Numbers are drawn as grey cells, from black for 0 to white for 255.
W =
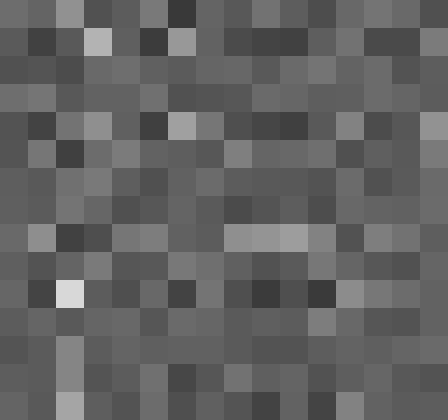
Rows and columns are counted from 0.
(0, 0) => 109
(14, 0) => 100
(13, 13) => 102
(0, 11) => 77
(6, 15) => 106
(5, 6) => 94
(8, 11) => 130
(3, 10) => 102
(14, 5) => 108
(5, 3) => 108
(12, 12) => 99
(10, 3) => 92
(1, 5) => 60
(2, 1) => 84
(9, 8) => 96
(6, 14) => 90
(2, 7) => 101
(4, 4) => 96
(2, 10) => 106
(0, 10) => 93
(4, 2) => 115
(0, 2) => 145
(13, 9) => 95
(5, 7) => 87
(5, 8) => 127
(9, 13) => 87
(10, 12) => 140
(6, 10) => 88
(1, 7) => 98
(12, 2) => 133
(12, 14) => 101
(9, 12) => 101
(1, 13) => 74
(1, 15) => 123
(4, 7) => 118
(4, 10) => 64
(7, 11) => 77

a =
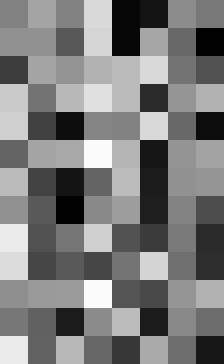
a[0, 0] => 129
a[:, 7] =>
[120, 2, 81, 177, 12, 163, 149, 77, 42, 45, 177, 108, 23]
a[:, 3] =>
[217, 213, 177, 224, 133, 251, 100, 137, 207, 70, 251, 139, 103]
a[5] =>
[100, 164, 168, 251, 180, 22, 148, 163]
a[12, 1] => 98
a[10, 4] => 84
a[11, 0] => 119
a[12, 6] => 110
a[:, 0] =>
[129, 145, 61, 202, 207, 100, 186, 145, 234, 220, 143, 119, 234]
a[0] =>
[129, 164, 130, 217, 6, 20, 140, 120]
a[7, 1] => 89
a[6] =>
[186, 66, 20, 100, 188, 27, 145, 149]
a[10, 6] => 149
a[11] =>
[119, 97, 27, 139, 188, 27, 137, 108]
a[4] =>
[207, 65, 13, 133, 130, 216, 104, 12]
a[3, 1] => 115
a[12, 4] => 55
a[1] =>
[145, 145, 88, 213, 7, 166, 104, 2]

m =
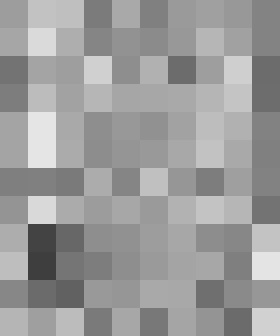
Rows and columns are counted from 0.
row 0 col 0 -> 157
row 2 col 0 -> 115
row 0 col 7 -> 160
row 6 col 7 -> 125
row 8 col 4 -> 145
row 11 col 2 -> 188
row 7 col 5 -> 154
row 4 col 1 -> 229
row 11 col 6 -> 165
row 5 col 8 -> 169
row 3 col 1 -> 188
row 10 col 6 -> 168
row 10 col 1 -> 107
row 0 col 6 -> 154
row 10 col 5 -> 169
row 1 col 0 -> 166
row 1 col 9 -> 131
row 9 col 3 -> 125
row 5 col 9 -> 128
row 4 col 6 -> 162
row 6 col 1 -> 128
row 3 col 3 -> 182
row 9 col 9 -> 228
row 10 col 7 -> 111
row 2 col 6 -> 108
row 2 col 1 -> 164
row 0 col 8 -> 152
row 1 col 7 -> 182
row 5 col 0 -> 164
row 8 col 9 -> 195
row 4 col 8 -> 177
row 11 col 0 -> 181
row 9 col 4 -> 142
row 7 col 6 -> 178
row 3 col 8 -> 196
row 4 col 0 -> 164
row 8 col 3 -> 142

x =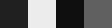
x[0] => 32
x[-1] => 96
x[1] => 236

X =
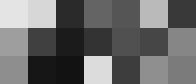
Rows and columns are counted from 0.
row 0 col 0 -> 228
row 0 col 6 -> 57
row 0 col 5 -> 186
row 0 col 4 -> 85
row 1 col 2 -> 27
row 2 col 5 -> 143

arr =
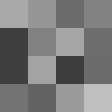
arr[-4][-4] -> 169
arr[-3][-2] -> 166
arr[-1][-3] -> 98
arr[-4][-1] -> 130
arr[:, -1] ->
[130, 110, 107, 192]

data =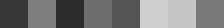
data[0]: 55
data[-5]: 109
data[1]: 127
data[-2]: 198

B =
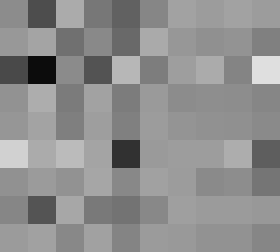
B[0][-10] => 140
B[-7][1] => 12
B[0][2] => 171
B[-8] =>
[152, 164, 112, 137, 105, 170, 151, 144, 147, 128]
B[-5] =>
[150, 163, 127, 158, 128, 156, 148, 145, 144, 138]
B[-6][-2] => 141
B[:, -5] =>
[134, 170, 125, 154, 156, 154, 161, 136, 155]
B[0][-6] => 97
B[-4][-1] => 94
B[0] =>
[140, 77, 171, 119, 97, 134, 162, 156, 162, 156]
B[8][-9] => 161
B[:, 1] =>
[77, 164, 12, 173, 163, 171, 155, 84, 161]
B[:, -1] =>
[156, 128, 223, 134, 138, 94, 117, 152, 134]
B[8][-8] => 136
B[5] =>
[209, 171, 187, 164, 49, 154, 157, 157, 173, 94]
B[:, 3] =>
[119, 137, 83, 162, 158, 164, 166, 121, 161]
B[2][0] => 73
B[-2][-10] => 134
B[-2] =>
[134, 84, 167, 121, 115, 136, 159, 155, 155, 152]
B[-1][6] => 153
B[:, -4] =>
[162, 151, 158, 140, 148, 157, 156, 159, 153]
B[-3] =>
[145, 155, 146, 166, 136, 161, 156, 138, 141, 117]
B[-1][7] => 146

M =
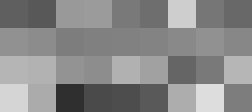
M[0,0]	95
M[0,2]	153
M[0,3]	155
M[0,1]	88
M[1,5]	131
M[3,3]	74
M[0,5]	110
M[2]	[181, 178, 147, 141, 177, 161, 101, 121, 182]
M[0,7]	118
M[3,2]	47
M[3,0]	213

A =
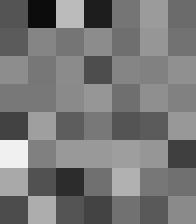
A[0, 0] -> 84
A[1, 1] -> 133
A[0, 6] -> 107
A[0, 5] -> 155
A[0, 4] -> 117
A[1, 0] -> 91
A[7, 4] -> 113
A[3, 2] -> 138
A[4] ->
[66, 159, 93, 120, 84, 91, 152]
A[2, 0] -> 141
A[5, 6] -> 63
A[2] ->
[141, 119, 139, 77, 133, 129, 144]
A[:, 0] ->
[84, 91, 141, 120, 66, 240, 169, 76]
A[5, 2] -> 153

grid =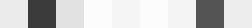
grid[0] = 235
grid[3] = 252
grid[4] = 245
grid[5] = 252
